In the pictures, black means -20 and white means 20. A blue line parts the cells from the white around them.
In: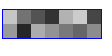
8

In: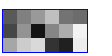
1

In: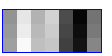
-9

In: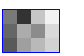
7

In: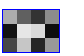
16

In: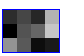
-7

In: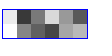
14

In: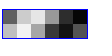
4

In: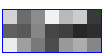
-10
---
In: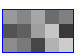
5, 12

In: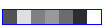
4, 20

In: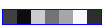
-2, 19

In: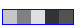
15, 15

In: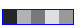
-1, 15

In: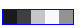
11, 19

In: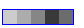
1, 12

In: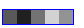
-2, 13

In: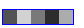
-1, 13

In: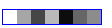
9, 20
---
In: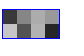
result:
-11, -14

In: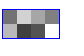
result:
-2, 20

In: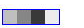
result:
10, 17

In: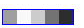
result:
5, -13

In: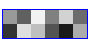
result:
4, 7

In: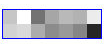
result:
11, -14

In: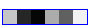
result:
11, 18

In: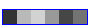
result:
-12, -2

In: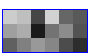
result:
12, -13

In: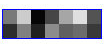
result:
-1, -11
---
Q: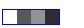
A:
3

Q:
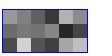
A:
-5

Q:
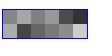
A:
0

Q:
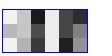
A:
-16

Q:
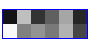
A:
-12

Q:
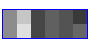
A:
-9

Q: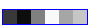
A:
0

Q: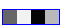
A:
-19
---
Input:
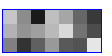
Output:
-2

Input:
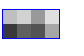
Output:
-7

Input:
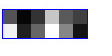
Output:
1

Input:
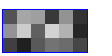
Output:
8

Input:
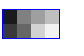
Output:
13

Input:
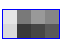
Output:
-9

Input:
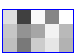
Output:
18

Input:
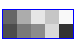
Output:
14
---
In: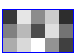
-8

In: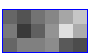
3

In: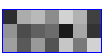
-16

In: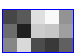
12

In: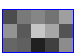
11

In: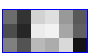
18

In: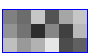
1

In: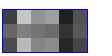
-3

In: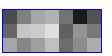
-5

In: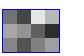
3
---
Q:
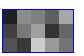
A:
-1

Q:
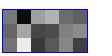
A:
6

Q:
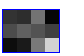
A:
-5

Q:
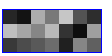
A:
6

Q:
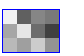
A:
16

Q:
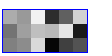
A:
5

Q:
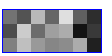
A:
12

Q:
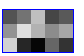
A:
15
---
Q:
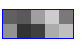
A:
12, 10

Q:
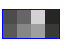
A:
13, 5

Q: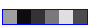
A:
15, 5

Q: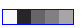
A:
19, 6

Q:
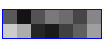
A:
12, 7

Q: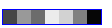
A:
17, 13

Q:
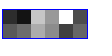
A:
20, 11

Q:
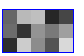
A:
14, 12

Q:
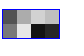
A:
16, 13

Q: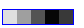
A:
15, 5
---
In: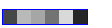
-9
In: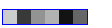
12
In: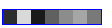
-13
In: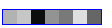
8
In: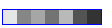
16
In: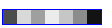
-8
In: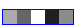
7
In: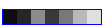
-18
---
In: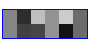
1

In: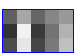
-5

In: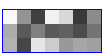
19

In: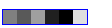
0

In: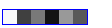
19

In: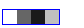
20

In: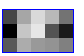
-9

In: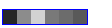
-14

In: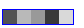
-7
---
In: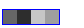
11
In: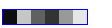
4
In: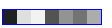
-2
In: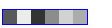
13
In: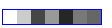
-1
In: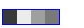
5
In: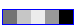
4
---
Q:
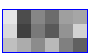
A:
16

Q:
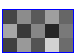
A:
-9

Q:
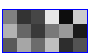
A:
0

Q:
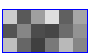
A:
12

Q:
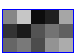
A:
1

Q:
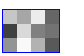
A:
11

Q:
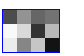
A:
-8

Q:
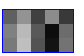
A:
-5
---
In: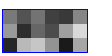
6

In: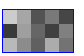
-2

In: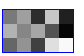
19

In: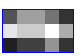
-12

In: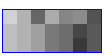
-6

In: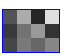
1

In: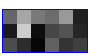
-10

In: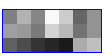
10
